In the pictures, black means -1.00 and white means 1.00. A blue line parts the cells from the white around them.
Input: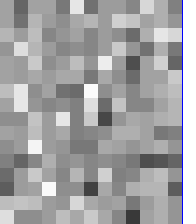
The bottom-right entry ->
0.17
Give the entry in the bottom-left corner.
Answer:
0.74
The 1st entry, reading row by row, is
0.27
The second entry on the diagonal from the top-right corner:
0.37
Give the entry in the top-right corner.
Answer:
0.00
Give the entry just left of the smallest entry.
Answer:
0.05
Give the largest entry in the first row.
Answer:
0.80
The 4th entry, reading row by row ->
0.27
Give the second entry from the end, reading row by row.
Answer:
0.37
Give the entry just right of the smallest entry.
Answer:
0.27
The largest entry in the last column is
0.69
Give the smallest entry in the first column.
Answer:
-0.27
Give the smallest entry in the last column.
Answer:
-0.27
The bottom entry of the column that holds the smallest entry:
-0.55
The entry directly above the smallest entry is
-0.06
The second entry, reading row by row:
-0.21
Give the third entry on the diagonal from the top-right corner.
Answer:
0.37
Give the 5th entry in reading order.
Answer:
-0.06

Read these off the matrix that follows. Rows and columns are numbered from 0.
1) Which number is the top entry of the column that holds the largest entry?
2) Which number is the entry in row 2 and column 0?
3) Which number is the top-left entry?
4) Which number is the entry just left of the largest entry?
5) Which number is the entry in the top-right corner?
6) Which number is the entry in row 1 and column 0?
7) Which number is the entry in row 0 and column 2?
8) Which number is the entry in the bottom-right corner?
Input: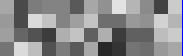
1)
0.77
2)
0.25
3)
0.31
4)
0.14
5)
0.59
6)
0.20
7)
-0.03
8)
0.31

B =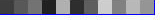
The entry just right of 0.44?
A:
0.17
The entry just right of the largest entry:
0.01
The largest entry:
0.61

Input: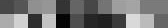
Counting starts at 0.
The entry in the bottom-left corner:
0.35
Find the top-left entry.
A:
-0.44
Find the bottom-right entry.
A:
-0.21
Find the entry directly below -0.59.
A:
-0.96
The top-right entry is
-0.04
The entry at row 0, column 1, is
-0.33
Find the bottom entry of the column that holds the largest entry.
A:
0.70

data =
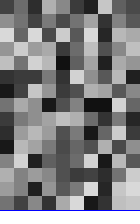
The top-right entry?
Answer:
-0.42
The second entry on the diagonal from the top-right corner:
0.02
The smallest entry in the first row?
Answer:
-0.75
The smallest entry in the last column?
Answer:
-0.75
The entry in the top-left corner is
-0.48
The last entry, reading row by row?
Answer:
0.55
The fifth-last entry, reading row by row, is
0.70
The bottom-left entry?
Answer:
-0.10
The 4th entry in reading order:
0.38
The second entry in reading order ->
-0.15
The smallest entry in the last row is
-0.81
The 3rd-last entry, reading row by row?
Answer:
-0.60

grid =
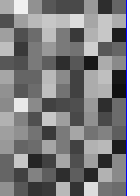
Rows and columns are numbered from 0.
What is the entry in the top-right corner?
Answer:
-0.21
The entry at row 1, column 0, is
-0.38
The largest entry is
0.88
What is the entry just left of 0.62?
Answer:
-0.10
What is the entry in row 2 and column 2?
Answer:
-0.15
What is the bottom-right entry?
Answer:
-0.15
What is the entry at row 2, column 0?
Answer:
0.25
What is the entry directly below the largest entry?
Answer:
0.25
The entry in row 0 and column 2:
0.14
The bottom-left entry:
0.14
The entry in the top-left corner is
0.35
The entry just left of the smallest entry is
0.40
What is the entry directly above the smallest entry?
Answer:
-0.82
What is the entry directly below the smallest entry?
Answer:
-0.15
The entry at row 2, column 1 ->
-0.38

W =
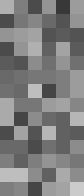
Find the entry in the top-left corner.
0.38
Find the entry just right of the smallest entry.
0.22
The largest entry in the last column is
0.59
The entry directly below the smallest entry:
-0.35
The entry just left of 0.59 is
0.28
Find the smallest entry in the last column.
-0.35
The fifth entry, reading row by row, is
-0.56
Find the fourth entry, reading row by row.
0.16
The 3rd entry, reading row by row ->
-0.41
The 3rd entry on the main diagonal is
0.28
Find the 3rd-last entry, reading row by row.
0.22
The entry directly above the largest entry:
0.10
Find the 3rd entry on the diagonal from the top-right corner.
-0.35
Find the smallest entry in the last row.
-0.46
